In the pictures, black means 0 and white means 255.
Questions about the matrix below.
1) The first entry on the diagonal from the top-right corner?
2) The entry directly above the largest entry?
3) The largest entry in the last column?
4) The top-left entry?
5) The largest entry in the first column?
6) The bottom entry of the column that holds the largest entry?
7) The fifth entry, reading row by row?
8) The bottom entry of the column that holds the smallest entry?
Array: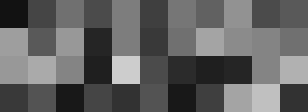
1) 89
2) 125
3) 177
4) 18
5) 158
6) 50
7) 125
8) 57

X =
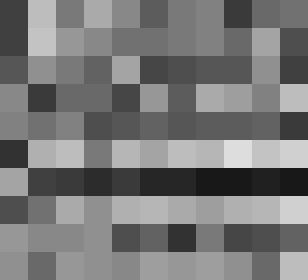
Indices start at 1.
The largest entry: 221
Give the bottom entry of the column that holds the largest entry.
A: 144
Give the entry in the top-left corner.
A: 64
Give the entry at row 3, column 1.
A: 86
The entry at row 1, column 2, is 189
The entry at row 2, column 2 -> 195
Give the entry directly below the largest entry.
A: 24
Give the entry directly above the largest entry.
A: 92
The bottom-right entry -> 189
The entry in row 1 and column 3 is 121
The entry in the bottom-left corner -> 144
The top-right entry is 113
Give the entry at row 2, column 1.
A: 64
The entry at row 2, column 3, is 151
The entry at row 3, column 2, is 144
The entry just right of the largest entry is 195
